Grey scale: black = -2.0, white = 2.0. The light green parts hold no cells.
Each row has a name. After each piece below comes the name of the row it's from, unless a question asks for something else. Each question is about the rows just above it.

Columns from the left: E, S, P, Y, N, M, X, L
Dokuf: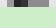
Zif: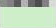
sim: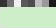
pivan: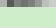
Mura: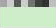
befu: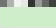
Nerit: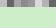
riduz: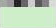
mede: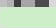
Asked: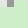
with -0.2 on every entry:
[1.4 0.2]
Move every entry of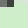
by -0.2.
[-0.4 -1.2]

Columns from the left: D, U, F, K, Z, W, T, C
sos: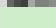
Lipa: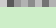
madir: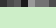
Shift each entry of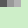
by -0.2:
[-0.8  0.2  0.6]
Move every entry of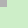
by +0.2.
[1.0]
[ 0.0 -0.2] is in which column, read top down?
T
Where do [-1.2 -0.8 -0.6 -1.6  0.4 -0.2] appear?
madir
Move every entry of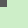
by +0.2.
[-0.4]
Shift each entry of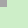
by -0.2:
[0.4]

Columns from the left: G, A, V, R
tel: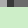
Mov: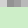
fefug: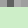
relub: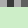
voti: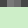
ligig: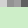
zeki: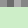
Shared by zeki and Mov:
[0.3]
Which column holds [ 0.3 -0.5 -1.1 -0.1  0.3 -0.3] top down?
A
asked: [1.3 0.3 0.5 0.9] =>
Mov

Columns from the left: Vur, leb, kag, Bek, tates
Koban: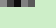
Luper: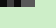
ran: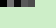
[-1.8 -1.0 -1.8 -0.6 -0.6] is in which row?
Luper
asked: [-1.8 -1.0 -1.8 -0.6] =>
Luper
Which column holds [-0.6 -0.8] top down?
tates
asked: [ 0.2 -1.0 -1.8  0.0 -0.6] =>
Koban
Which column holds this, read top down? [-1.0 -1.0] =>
leb
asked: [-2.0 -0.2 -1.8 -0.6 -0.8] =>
ran

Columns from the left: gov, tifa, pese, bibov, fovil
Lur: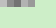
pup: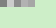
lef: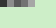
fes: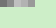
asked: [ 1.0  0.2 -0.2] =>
Lur
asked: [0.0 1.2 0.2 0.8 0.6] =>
pup
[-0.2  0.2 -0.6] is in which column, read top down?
pese
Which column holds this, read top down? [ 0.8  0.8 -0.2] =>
bibov

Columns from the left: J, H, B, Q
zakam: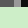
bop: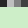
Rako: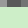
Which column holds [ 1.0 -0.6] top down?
H
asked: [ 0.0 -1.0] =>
bop
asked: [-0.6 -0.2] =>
Rako
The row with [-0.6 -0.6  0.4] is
zakam
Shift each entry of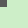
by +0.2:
[-0.4]
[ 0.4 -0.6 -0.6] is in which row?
Rako

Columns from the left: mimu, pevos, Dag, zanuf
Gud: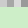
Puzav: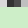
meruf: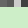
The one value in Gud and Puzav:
[1.4]
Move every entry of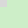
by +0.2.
[1.6]
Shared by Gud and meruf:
[1.2]

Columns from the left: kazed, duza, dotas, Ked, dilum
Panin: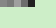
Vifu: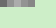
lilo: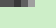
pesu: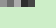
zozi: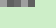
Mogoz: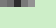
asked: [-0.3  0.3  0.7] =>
Vifu
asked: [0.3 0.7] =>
Vifu
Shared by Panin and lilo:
[0.5]
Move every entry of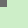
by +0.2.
[-0.1]
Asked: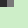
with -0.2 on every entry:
[-1.5 -0.3]

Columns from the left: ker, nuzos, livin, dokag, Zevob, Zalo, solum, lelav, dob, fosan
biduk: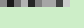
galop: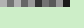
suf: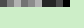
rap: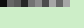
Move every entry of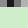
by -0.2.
[ 0.0 -1.8 -0.4  0.6]
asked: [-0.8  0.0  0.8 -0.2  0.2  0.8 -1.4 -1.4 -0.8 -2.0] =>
suf
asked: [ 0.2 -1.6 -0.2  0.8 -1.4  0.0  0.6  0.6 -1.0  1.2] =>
biduk

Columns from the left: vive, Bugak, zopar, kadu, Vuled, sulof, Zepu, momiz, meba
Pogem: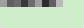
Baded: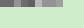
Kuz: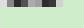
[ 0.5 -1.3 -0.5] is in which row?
Pogem
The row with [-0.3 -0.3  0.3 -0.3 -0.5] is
Baded
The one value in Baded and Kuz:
[0.5]
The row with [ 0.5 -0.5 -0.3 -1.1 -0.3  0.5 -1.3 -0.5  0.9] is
Pogem
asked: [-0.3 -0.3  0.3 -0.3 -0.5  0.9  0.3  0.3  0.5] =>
Baded
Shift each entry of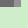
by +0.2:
[-0.1 -0.1  0.5]
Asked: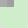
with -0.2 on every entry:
[0.5 0.3]

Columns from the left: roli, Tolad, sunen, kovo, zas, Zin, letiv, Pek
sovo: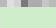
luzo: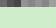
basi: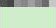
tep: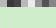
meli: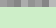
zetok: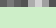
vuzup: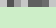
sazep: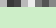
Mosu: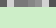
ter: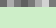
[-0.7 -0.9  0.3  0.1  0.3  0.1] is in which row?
luzo
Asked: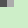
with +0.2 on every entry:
[-0.5  0.9]
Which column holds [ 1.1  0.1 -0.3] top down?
letiv

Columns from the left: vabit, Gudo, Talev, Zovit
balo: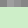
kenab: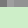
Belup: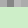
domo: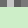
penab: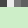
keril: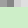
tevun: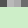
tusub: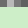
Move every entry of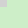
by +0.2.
[1.5]
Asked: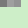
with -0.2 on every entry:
[-0.3  0.3  0.1]
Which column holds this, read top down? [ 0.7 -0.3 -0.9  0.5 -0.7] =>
vabit
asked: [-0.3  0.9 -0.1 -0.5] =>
tusub

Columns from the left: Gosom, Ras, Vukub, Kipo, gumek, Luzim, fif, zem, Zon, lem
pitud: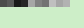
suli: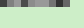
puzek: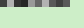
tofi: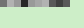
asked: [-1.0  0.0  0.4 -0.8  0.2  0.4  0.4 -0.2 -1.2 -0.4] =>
suli
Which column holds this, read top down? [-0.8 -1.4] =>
Kipo
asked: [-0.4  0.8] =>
puzek
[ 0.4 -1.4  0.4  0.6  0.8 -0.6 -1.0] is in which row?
tofi

